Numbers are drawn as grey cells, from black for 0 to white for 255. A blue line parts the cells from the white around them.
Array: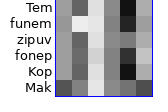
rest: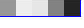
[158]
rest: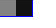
[173]
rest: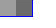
[210 130  49 195]
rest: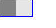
[138 115  78]
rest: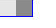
[115  78]
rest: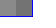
[78]

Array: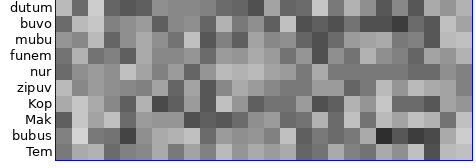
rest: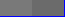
[143 129]
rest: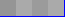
[101 115 170 129 115 170 143 192  80 186 192]
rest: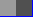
[ 95 178 149 198 107 107  87 163 149]
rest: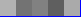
[136 136 149 107 155 149 170 155 115 149  80 143 115 178 143 129 101 163
 149 178]

